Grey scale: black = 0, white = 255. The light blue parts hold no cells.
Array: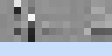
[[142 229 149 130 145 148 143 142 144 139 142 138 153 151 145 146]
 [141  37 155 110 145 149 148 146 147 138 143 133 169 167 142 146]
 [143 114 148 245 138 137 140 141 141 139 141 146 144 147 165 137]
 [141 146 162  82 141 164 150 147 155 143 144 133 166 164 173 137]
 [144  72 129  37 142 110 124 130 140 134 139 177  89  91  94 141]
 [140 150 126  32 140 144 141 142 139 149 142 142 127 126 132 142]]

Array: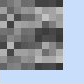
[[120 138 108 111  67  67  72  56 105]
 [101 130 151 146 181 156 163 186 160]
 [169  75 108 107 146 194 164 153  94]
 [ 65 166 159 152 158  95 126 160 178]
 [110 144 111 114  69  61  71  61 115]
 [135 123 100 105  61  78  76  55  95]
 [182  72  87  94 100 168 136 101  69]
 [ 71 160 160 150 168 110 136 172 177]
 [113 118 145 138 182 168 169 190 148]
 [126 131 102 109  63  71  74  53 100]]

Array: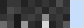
[[ 55  54  34  51  40  53  41  77  50  34]
 [ 75  63  47  45  64  38  62  49  57  36]
 [ 62  26  55  63  50 139  50  57  36  53]
 [ 71  26 152  46  35 216  35  53  89 108]]

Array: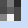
[[123  40  77]
 [ 95  72  72]
 [241  73 132]]

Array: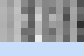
[[154 185 138 105 159 134 138 155 126 154  82 176]
 [166 192 115  94 187 132 115 154 100 166 111 180]
 [163 187 179 102 208 131 179 161  78 163  96 178]
 [158 191 156  94 187 134 156 151 114 158  47 176]
 [166 188 110 113 185 130 110 155 117 166 100 178]
 [168 193 132  96 233 136 132 164 102 168  75 179]]

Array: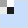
[[252 162]
 [ 27 235]]

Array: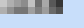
[[175 157 140 194 110 168  88  53 200]
 [145 118 117 159 126 156 105  82 175]]

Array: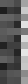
[[ 91  75 163  93]
 [ 57  50 201  30]
 [ 99  88 142 101]
 [ 75  41 224  81]
 [ 99 100 119  92]
 [ 78  43 220  86]
 [ 63  63 179  34]
 [ 71  37 229  74]
 [ 88  59 194  97]
 [ 56  51 199  29]
 [ 85  88 138  69]
 [ 78  76 159  61]]
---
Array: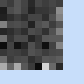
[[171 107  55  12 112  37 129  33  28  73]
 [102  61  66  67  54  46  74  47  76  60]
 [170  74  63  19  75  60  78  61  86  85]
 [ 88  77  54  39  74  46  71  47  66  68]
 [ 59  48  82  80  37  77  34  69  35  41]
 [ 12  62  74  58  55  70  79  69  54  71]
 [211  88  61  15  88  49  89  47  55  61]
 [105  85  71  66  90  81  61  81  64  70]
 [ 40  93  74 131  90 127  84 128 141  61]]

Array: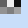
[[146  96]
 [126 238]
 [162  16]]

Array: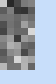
[[184 102  88 122 137  69  80 115  92 201]
 [116 113 138 176 158 121 114 117 126  40]
 [117 213 149 163  59 105 101 105  55  72]
 [180 177  73 105 154 104 159 120  51 122]
 [102 163 111  96 138 215 124 109  91 130]]

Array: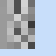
[[153 154 154 154 154 155 153]
 [144 175 191 179 154 182 184]
 [133 196  86 143 209  80  80]
 [201 118 186 195 144 204 211]
 [ 72 180 127  58 131 140 110]]

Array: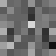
[[132 160 109 174 141 119  92 173]
 [ 88 185  74  55 129 102 137 103]
 [102  86 148  99  98 101 101 109]
 [106  87  91 121 110 101  92  91]
 [166 149  88  72 215  47  60 146]
 [ 94 104 112 130 121 117 119  90]
 [116  86  53  48 125 129  90 113]
 [138  18 106 165  94 116 100 129]]

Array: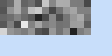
[[212  88 102  85  92]
 [149 126 110 145 106]
 [136  73 130 172 172]
 [124 232 108 119 100]
 [147 130  90 189 111]
 [ 85 165  36 202  80]
 [ 72 127  75 130 198]
 [152 136 136  72 135]
 [115 114  78 115 173]
 [143 117 118 151 172]
 [ 33 157 152 165 124]
 [125 159 169 129 123]
 [143  95 117 128  72]]

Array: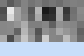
[[170 135 135  87  77 120]
 [ 75 137 138 215 232  90]
 [144  99 148 161 162 110]
 [196 182 173 138 132 131]
 [152 140 127  96  87 116]
 [ 96  83 127 169 181 125]
 [204 144 134  44  25 109]
 [134 133  97  49  42 117]
 [132 167 145 165 169 109]
 [188 150 137  66  55 123]
 [146 138 133 116 112 128]
 [106  97 115 134 138 125]]
